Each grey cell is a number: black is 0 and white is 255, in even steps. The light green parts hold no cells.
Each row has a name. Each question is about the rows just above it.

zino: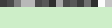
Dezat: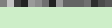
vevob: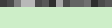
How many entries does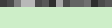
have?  16
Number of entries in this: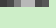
7
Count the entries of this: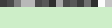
16
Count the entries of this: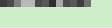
13
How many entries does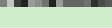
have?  16
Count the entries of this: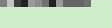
13
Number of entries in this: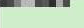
10

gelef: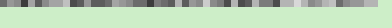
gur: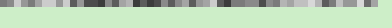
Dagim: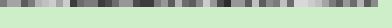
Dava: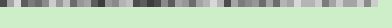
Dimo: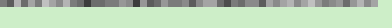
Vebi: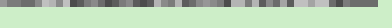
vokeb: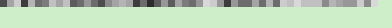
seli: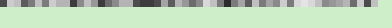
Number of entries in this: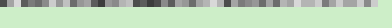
54
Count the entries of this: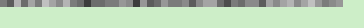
49
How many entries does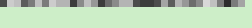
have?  35
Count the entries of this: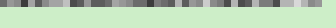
46
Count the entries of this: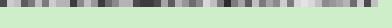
54
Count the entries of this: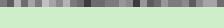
32
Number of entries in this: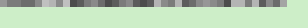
41

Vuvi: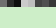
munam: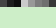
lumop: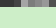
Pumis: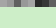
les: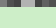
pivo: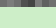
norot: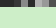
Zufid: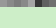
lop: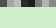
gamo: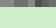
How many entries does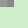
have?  2
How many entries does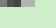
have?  5
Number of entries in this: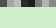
8
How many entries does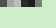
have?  6
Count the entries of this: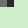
2
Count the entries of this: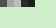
5
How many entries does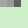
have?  3

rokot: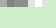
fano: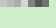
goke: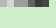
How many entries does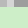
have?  4
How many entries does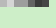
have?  7

